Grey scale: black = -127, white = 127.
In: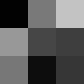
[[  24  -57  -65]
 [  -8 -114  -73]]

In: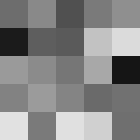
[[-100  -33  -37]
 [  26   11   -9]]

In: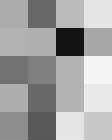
[[  49   47 -107]
 [ -13    0   50]]

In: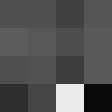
[[-35 -40 -50]
 [-48 -45 -66]]

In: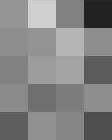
[[14 18 53]
 [ 2 28 34]]

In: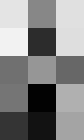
[[114 -83  94]
 [-15  22 -24]]

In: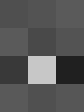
[[-37 -54 -44]
 [-70  71 -95]]

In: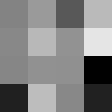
[[ 8 56 18]
 [ 6 17 16]]

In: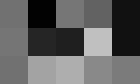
[[-10 -90 -96]
 [-14  35  46]]
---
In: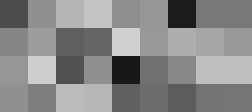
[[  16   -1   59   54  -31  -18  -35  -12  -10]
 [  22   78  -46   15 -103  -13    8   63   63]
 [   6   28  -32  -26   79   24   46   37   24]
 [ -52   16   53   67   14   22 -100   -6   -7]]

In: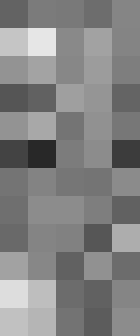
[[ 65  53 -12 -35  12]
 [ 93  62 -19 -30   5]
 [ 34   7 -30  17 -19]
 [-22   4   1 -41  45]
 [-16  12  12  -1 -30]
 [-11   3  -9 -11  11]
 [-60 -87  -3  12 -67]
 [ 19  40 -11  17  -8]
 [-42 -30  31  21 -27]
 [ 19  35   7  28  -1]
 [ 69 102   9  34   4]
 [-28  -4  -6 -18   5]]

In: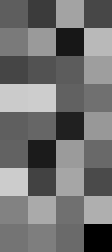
[[ -11   -1  -21 -127]
 [   2   42  -15   47]
 [  76  -61   38  -53]
 [ -29 -100   27  -22]
 [ -32  -25  -95   24]
 [  75   77  -30  -15]
 [ -58  -45  -35   30]
 [  -5   26 -104   57]
 [ -33  -68   35  -56]]

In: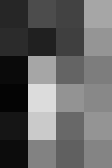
[[-115    2  -31    4]
 [-106   74  -23   20]
 [-123   92   19    8]
 [-117   38  -27   -2]
 [ -84  -95  -64   21]
 [ -89  -51  -61   38]]

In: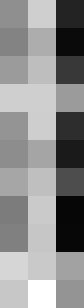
[[  71  127   20]
 [  86   73   34]
 [   0   70 -120]
 [  -3   74 -121]
 [  38   63  -50]
 [  13   37 -101]
 [  20   78  -82]
 [  79   79   27]
 [  27   62  -71]
 [   3   45 -117]
 [  15   79  -92]]

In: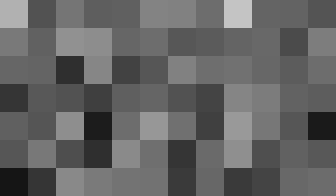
[[-106  -74    9   -5  -12  -13  -69  -24  -69  -59  -23  -19]
 [ -41   -7  -49  -80   10  -16  -74  -21   15  -48  -30  -39]
 [ -31  -42   14  -99  -18   23  -15  -63   25   -8  -41 -101]
 [ -74  -39  -45  -64  -32  -26  -45  -59    5   -3  -29  -34]
 [ -25  -27  -80    6  -61  -41    1  -17  -14  -24  -35  -18]
 [  -6  -30   17   13  -25  -18  -40  -36  -27  -23  -52   -2]
 [  49  -45  -10  -33  -31    3    1  -18   68  -27  -28  -43]]

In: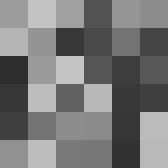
[[ 17  61  -6  -8 -77  57]
 [-63 -12  12  11 -73  59]
 [-72  61 -30  56 -70 -63]
 [-81  27  68 -41 -66 -39]
 [ 52  20 -71 -54 -12 -58]
 [ 28  67  33 -45  21  12]]

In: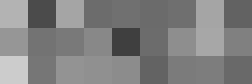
[[ 76  -9  19  16  12 -28  -4  -2 -22]
 [ 22 -12  -6   8 -64 -19  14  39   0]
 [ 51 -52  37 -19 -15 -20 -16  37 -29]]
